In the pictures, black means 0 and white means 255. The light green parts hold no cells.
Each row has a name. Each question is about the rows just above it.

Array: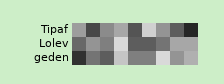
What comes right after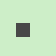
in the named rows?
[139]
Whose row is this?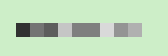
geden
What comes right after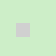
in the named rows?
[148]
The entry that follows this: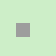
[72]
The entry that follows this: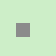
[167]
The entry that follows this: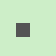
[208]
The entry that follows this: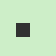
[116]

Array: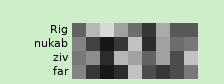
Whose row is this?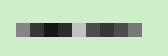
far
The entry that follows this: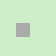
[89]
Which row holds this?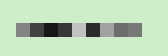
nukab
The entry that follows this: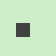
[23]

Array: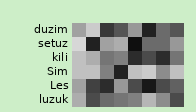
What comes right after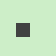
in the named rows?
[44]
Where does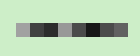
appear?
Les
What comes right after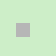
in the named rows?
[140]

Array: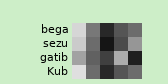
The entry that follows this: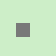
[40]
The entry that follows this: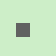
[64]
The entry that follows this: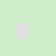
[108]
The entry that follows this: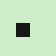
[75]

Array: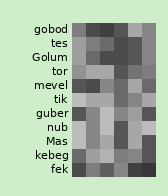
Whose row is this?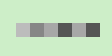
Mas
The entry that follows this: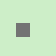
[125]
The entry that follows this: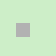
[125]
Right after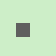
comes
[134]
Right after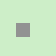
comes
[167]

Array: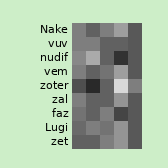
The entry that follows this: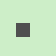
[41]
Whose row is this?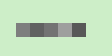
vem
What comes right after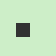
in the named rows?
[88]
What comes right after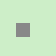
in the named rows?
[170]
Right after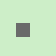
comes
[126]

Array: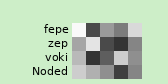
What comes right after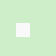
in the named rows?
[74]
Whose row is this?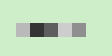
voki
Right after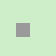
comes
[124]

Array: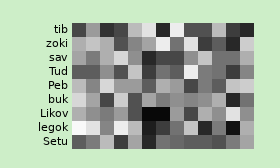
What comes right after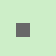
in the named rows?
[93]
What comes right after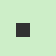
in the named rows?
[71]
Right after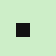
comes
[175]

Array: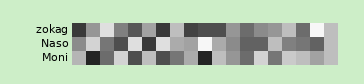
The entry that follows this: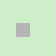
[36]
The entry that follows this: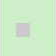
[190]
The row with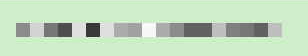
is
Naso
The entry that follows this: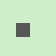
[162]

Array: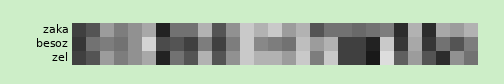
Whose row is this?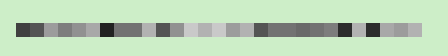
zaka
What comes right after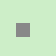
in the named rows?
[125]
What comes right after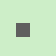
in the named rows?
[156]
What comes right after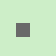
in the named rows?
[114]
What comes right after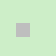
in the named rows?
[156]
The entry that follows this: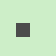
[84]

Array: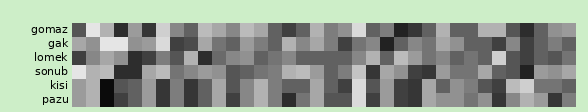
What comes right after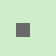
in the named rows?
[135]
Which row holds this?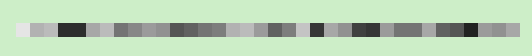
sonub
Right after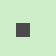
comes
[167]

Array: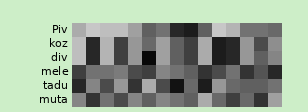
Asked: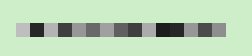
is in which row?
koz
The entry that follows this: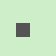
[39]
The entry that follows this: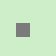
[75]
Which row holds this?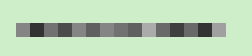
muta

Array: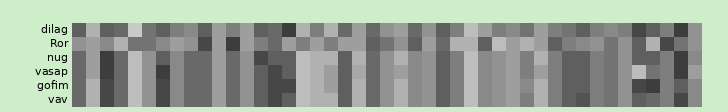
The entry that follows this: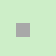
[105]
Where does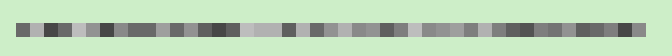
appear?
vav
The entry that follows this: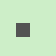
[126]

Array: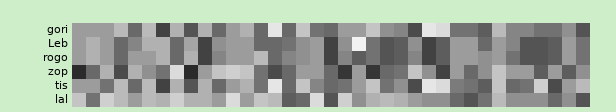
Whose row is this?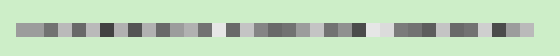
tis
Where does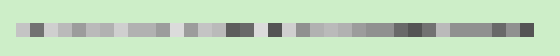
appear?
lal
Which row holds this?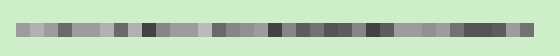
rogo
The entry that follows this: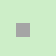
[66]
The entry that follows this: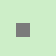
[114]

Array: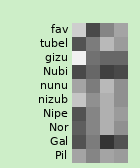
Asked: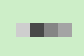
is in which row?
fav
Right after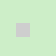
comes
[73]
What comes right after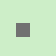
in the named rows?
[103]
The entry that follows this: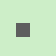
[133]

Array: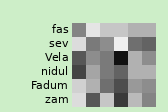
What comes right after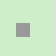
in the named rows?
[141]
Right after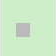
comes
[132]
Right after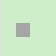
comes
[122]
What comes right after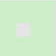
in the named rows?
[198]

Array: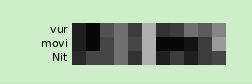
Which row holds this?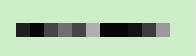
movi
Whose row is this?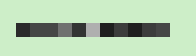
Nit
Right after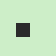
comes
[70]
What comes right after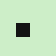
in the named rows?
[60]
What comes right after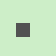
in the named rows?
[112]

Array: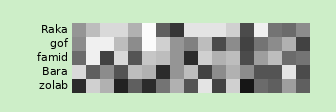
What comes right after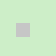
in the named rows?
[189]
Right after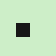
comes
[107]
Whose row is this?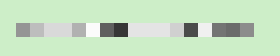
Raka
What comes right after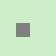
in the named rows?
[189]
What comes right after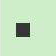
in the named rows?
[228]

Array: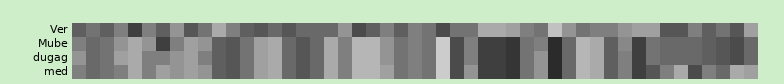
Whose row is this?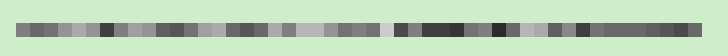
Mube
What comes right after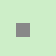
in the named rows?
[63]

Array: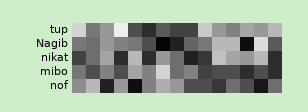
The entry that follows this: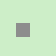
[184]
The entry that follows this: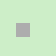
[152]
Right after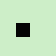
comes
[33]
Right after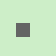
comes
[119]
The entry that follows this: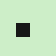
[110]

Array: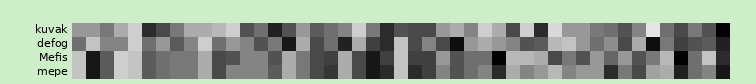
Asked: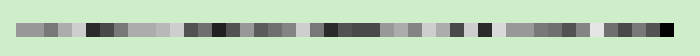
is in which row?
kuvak
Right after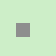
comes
[73]
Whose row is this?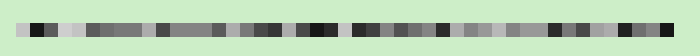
mepe
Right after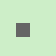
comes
[152]
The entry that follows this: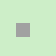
[172]
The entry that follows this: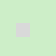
[152]
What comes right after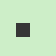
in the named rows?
[172]

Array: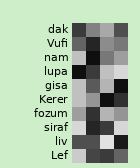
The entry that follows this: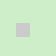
[69]
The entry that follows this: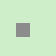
[120]
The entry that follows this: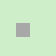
[79]
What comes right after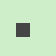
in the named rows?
[59]
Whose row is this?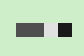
liv

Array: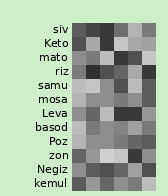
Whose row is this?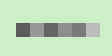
kemul
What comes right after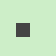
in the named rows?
[57]
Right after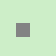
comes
[160]
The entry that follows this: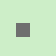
[179]
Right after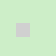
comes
[197]

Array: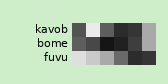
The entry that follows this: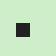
[62]
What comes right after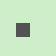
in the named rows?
[235]
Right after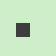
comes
[169]
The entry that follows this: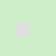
[201]

